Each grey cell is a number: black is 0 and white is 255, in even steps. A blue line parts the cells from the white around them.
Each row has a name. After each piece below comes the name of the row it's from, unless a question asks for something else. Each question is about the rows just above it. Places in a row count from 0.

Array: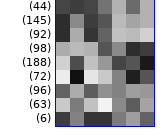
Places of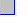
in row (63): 2
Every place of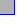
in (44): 4 6
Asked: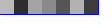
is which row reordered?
(145)

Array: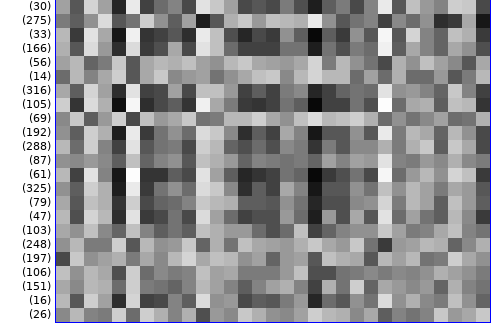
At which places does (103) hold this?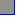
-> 1 21 22
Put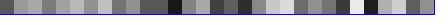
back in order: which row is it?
(325)
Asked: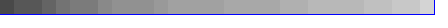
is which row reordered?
(56)
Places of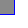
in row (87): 1 3 27 29

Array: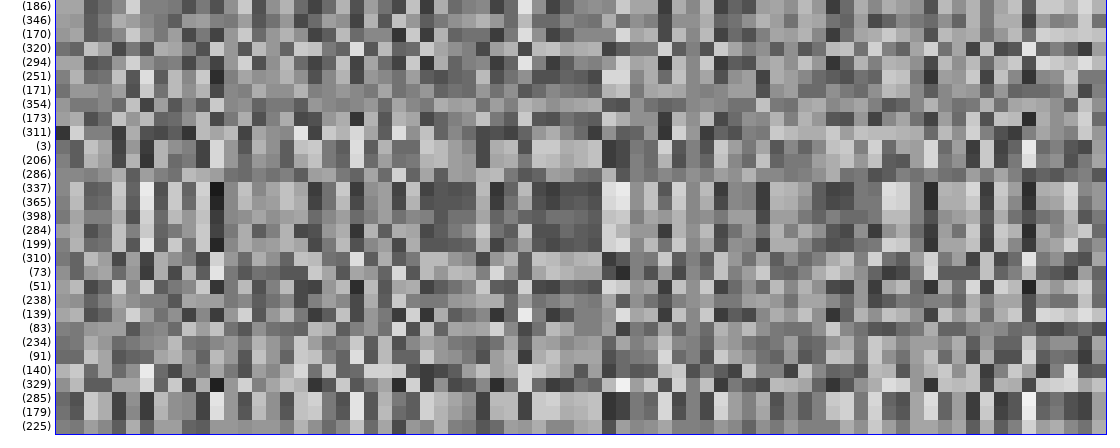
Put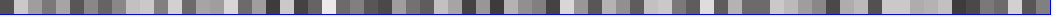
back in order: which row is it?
(3)
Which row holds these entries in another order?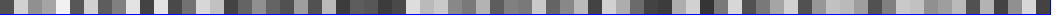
(285)
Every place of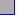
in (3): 31 36
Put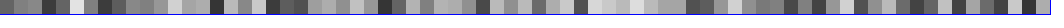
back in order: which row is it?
(294)

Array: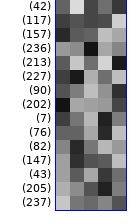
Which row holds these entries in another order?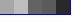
(157)
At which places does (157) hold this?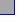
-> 4

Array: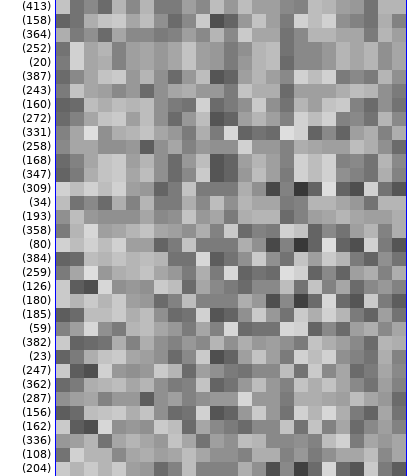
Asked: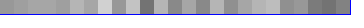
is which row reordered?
(252)
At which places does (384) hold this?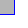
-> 3 5 7 20
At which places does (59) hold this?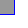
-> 8

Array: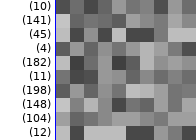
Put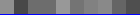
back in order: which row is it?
(11)
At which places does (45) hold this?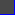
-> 1 3 5 6
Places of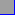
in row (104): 0 4 5 8 9
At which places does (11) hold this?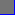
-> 0
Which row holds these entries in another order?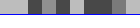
(45)

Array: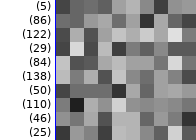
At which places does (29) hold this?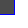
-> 2
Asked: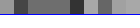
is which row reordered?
(50)
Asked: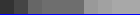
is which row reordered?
(50)

